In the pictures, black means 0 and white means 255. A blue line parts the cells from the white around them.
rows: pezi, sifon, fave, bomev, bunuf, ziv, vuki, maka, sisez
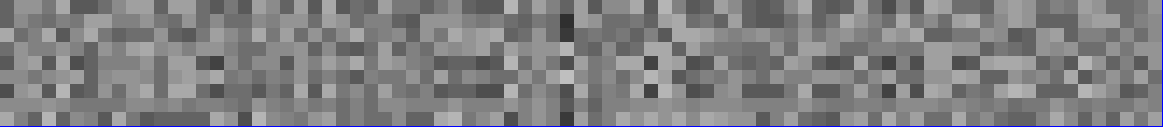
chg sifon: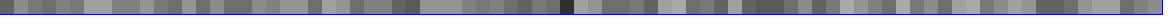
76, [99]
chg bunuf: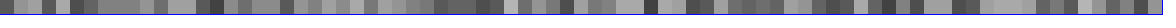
81, [89]
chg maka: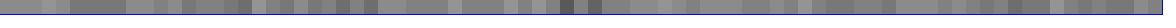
55, [129]
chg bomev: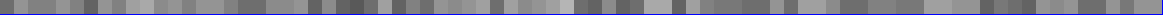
39, [148]
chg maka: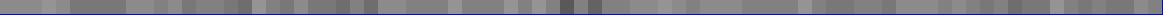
23, [129]
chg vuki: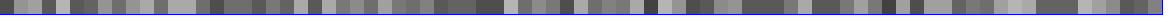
66, [169]
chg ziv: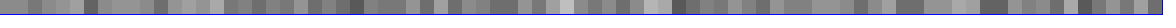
47, [160]

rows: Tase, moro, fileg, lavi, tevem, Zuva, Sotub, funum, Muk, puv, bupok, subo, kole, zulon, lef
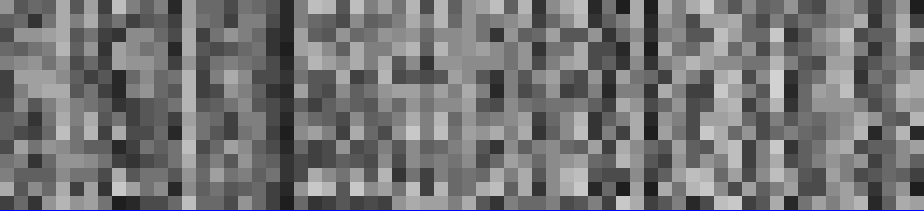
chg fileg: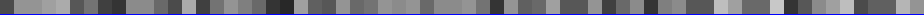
43, [52]
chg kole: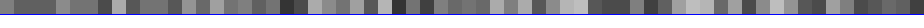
45, [139]
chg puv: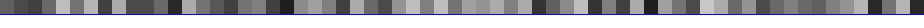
29, [200]
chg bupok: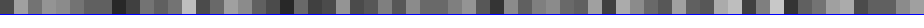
30, [96]

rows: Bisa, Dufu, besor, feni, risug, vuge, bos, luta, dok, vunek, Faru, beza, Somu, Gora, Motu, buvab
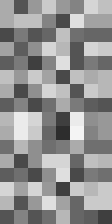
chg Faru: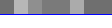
3, [111]
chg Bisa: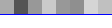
5, [131]
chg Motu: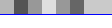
4, [162]
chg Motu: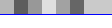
1, [84]
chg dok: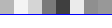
1, [235]
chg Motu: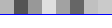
6, [202]
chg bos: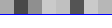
3, [213]

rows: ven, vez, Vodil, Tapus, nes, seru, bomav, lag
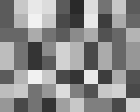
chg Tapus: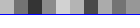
8, [103]
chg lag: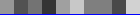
1, [73]
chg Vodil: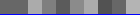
3, [115]
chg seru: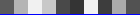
6, [232]
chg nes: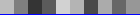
1, [115]
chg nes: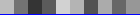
6, [73]

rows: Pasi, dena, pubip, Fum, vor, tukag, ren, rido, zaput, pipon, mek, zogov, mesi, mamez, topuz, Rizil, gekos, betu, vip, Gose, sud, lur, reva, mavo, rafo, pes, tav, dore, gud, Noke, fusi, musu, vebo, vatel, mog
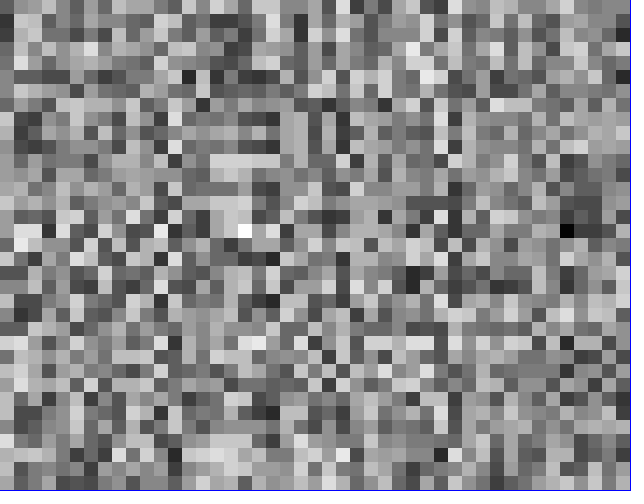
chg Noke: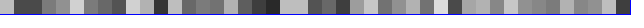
12, [199]
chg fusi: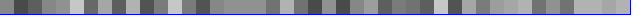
41, [166]

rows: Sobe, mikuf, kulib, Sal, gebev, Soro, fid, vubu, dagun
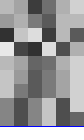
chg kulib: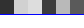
1, [197]
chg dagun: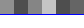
0, [133]
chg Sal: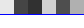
3, [221]
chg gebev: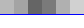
3, [111]

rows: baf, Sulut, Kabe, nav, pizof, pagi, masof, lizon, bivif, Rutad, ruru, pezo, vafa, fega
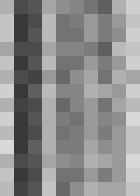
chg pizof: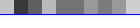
2, [85]
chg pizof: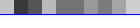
8, [153]
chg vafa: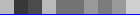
0, [195]
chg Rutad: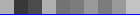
0, [186]
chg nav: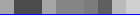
9, [195]
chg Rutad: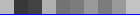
2, [75]
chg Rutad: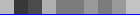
4, [115]

